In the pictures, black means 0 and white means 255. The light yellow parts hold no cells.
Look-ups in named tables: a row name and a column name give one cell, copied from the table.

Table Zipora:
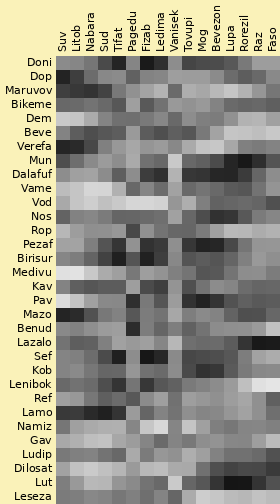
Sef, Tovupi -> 71
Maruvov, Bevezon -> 184
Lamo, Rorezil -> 162
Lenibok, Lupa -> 155
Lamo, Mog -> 133
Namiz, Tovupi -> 196
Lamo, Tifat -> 52
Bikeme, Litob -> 106
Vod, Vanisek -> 150
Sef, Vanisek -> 138

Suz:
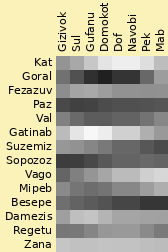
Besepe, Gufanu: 91
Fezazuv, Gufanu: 168
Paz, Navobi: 80
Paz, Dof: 80
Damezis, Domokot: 180
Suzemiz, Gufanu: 134
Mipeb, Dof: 135
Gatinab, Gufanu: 247
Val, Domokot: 92
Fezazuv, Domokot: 157
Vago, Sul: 128
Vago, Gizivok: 101
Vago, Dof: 187
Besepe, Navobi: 70
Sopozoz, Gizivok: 61
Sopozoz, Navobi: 100
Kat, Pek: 222
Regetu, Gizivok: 119
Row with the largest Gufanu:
Gatinab

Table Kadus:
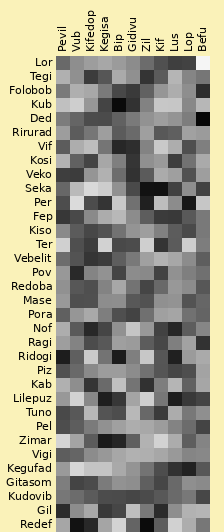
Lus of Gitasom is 105
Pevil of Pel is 77
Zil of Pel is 168
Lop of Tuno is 120
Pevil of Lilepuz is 152
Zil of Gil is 121
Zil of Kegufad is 115
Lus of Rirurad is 95

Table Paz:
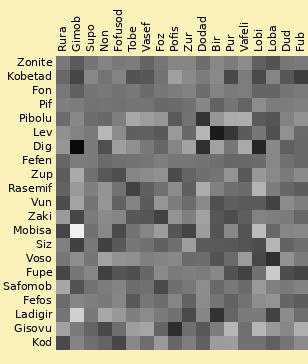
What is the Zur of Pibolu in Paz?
115
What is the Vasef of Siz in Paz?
113
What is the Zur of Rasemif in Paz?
95
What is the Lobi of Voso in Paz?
72
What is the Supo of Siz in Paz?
121
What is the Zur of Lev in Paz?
104
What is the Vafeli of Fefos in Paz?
114
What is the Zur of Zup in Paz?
100
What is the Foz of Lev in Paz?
89
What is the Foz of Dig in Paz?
102
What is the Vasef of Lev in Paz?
96
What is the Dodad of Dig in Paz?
48
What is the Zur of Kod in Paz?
126

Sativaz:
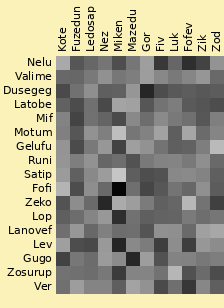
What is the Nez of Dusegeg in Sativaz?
95
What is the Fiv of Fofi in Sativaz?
87
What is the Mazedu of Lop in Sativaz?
113
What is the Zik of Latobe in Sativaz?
85
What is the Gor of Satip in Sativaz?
78
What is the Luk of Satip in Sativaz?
136
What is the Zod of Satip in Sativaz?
95
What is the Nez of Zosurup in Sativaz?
120
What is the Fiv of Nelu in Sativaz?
56
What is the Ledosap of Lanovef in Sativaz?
104
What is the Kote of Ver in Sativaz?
112

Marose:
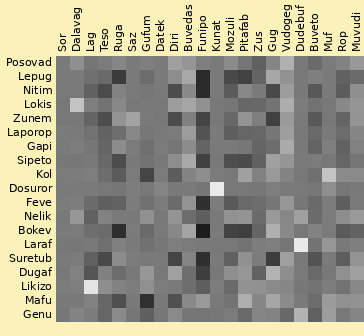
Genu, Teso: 102
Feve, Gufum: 113
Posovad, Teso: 123
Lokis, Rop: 136
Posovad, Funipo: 127
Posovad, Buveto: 106
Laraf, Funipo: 121
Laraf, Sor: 120
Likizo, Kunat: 125
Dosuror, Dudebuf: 122
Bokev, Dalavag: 123
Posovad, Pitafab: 117
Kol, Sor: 123
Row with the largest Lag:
Likizo

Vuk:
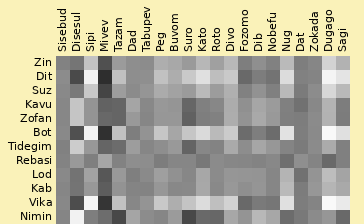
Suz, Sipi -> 200
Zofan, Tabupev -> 134
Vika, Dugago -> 249
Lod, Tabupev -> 138
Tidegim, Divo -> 170
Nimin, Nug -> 108
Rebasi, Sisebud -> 131
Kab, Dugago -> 181
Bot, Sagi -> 224
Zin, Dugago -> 211
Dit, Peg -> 193
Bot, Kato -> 218
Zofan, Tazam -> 101
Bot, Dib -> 126
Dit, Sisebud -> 140
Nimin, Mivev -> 109
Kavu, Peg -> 152

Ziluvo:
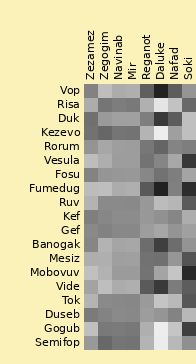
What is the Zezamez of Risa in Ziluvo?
172
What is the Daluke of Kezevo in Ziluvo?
237
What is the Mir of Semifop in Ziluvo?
115
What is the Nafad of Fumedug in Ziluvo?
128
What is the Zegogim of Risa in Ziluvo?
117
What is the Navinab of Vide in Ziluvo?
172
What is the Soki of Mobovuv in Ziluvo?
41
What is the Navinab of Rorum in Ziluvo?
158
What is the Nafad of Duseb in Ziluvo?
131
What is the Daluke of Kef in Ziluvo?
145
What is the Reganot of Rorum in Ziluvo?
119
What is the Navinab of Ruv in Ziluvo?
138
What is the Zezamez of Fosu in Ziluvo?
131
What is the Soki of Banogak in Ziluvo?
148
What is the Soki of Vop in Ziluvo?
149
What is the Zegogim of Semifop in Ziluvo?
104
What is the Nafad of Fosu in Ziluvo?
126
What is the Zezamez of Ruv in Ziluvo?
179
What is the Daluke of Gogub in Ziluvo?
237
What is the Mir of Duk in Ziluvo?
160

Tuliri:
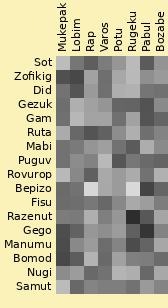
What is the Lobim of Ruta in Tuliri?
104
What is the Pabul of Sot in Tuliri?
91
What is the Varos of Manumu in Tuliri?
109
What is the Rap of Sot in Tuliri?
94
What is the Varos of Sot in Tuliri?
124
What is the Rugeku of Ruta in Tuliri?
175
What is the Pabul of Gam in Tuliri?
84
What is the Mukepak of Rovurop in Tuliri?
184
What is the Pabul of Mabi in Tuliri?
173
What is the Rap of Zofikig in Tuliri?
162
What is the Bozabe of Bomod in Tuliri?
107
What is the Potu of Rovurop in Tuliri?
155
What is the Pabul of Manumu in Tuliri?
100
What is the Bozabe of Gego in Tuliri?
131
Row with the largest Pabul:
Mabi

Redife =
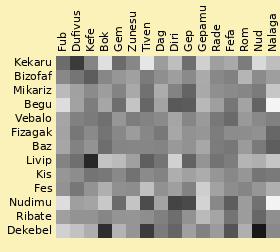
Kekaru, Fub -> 108
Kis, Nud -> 117
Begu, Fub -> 221
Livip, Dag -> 116
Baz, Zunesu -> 134
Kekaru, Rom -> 124
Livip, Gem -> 187
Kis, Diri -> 174
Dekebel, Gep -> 159
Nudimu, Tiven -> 76
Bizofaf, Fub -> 136
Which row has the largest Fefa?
Kekaru

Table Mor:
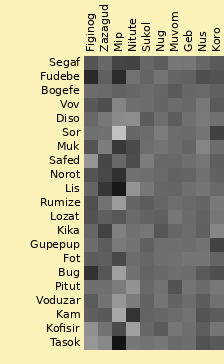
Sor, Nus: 117
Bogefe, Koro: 97
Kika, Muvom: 102
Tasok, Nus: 82
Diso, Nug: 110
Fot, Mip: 73
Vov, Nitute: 111
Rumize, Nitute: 101
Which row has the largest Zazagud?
Tasok

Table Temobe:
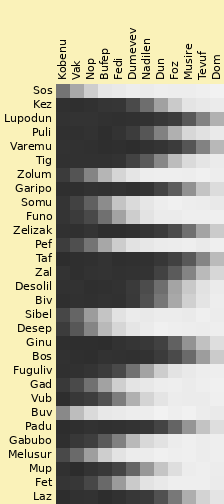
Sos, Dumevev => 237
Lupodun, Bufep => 49
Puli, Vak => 48
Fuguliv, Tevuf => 237
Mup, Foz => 222
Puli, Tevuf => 225
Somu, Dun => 237
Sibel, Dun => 236
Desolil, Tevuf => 226
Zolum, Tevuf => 240
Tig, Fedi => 51
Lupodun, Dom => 177
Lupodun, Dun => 55
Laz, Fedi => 49
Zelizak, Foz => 75
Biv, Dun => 118
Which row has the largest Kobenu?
Buv

